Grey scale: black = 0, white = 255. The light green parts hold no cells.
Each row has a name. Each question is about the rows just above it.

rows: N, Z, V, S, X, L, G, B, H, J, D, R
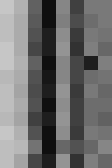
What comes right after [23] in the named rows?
[134]
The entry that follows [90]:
[15]

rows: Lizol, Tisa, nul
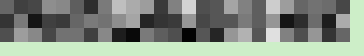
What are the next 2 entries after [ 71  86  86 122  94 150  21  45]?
[108  29]
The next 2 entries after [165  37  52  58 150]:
[71 86]
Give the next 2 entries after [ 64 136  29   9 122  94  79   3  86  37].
[150 178]

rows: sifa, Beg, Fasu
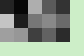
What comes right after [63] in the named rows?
[98]
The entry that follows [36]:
[7]

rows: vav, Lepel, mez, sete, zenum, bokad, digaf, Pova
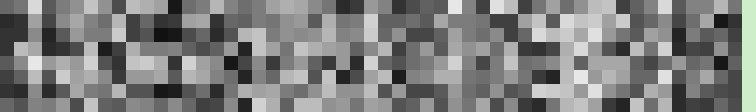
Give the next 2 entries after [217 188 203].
[167 224]
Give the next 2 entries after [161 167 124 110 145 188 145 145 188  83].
[153  70]
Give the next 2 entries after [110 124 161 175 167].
[138 117]
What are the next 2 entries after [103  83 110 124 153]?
[209 130]

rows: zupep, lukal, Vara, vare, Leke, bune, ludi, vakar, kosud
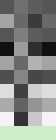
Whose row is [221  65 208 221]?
ludi
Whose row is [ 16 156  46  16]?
vare
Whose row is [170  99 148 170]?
vakar

